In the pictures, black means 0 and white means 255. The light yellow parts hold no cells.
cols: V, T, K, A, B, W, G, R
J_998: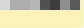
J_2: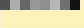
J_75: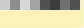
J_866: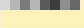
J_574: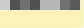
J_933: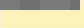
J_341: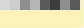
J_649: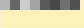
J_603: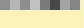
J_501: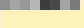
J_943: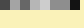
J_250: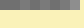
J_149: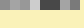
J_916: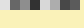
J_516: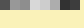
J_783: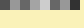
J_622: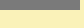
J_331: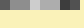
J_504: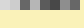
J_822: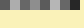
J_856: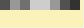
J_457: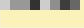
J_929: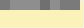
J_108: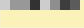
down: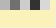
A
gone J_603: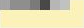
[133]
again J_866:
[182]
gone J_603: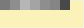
[193]

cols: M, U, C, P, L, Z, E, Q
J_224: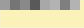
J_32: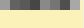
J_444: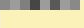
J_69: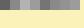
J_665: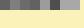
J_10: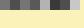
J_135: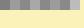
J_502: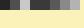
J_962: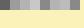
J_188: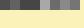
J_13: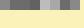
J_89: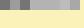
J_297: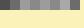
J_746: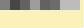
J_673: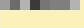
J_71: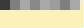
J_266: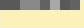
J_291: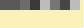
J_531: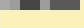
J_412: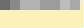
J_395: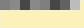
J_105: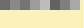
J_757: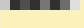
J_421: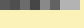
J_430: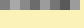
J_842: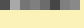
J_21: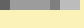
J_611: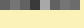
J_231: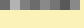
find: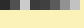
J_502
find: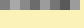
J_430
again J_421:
[179]
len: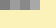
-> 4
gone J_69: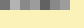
[146]
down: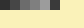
P

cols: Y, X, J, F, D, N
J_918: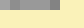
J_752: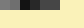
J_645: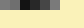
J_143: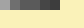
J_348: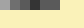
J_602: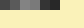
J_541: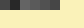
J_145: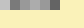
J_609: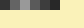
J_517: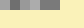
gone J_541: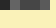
[81]
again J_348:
[90]
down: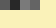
X
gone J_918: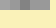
[142]

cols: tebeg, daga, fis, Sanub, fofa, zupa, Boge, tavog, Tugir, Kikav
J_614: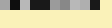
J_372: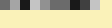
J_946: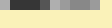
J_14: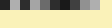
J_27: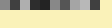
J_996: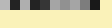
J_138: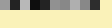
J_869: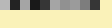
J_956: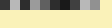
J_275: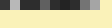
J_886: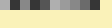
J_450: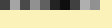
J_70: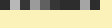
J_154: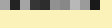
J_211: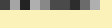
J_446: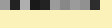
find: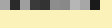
J_154
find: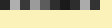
J_70
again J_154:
[165]
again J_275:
[45]
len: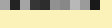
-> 10
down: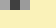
tebeg
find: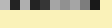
J_996

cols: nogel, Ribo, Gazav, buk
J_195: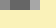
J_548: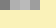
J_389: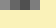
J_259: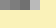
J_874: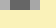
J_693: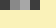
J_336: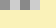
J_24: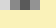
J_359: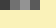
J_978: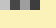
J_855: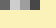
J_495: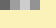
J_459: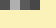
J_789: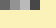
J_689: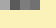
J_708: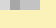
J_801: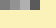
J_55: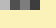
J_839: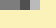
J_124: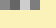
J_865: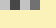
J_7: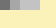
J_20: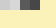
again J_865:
[195]
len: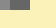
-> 3

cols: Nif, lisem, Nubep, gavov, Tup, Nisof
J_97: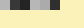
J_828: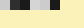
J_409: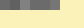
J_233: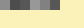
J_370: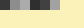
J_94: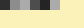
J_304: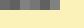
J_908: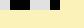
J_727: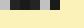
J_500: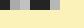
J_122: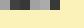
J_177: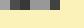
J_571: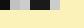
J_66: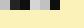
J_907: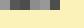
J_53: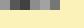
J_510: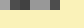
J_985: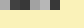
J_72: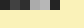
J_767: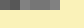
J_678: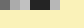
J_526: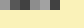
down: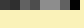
lisem
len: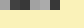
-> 6
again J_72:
[36]
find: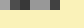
J_177
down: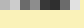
Nif
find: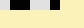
J_908
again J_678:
[36]

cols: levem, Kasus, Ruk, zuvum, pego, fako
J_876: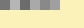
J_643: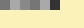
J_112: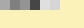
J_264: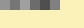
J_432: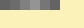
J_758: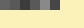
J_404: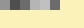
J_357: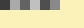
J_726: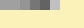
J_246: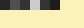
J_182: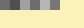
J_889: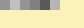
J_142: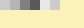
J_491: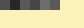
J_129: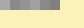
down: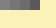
Kasus
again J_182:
[108]

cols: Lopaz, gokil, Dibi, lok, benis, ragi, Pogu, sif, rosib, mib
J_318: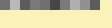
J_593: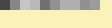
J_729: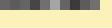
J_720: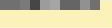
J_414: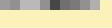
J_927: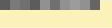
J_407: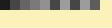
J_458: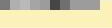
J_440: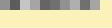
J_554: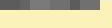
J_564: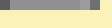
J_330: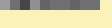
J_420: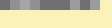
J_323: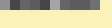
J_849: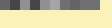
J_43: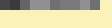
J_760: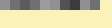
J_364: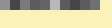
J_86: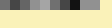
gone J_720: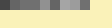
[122]
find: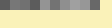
J_927
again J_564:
[145]
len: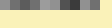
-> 10
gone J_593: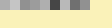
[134]
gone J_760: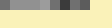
[82]

